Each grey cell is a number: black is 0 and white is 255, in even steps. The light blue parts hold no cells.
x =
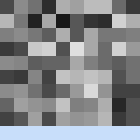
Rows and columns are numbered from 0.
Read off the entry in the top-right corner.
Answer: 58
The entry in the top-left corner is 74
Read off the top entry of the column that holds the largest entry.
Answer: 160
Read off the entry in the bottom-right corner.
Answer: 81
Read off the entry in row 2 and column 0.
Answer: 127
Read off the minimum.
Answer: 25
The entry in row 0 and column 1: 139
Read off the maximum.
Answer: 223
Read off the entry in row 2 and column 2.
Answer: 119
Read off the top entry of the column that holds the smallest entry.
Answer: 174
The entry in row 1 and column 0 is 182
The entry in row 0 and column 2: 113
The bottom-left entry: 66

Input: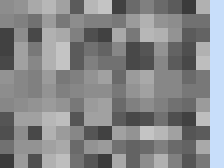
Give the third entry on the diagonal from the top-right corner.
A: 147
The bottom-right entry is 120
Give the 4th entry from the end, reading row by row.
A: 177
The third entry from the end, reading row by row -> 128
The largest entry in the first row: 196
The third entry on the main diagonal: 72
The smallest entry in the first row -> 59
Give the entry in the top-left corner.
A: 141
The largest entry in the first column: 147
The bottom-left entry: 59
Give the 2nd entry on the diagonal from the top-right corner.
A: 113
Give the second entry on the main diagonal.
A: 128
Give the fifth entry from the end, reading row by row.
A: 141
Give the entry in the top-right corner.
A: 177
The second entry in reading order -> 147
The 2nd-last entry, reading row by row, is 85
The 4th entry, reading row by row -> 183

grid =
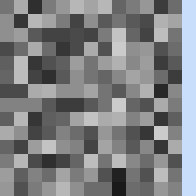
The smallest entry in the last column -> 60
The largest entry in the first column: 171
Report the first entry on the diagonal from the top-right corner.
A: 108
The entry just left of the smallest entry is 108
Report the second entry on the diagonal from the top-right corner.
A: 177
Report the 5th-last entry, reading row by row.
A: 25
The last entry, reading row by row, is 130
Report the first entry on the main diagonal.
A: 116
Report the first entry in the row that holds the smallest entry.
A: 151
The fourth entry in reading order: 123
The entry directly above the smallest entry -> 33
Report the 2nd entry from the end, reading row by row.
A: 151
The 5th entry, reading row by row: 151
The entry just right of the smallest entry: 108
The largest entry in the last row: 183
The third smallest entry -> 40
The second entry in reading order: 171

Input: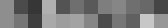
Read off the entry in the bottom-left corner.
142
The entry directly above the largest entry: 104
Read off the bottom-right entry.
150
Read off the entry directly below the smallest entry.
62
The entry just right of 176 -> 83
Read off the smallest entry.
54

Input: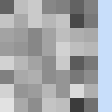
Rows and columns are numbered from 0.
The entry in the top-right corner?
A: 128
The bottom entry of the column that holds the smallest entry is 59
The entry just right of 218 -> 175
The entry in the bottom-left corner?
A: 226
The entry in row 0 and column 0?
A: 98
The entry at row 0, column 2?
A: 202
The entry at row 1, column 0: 196
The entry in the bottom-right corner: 112
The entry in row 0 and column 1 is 190
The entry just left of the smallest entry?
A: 190

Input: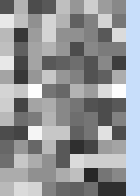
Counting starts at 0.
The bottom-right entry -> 47
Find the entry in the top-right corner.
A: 136
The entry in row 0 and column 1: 179
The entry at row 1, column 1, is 191
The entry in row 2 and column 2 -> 156
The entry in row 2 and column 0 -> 185
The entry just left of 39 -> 191
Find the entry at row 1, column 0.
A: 232
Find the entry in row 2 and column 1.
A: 55
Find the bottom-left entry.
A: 185
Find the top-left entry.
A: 82
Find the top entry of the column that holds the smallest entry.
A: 206
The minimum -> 39
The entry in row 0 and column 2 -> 76
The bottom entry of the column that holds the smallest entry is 110
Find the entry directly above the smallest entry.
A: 206
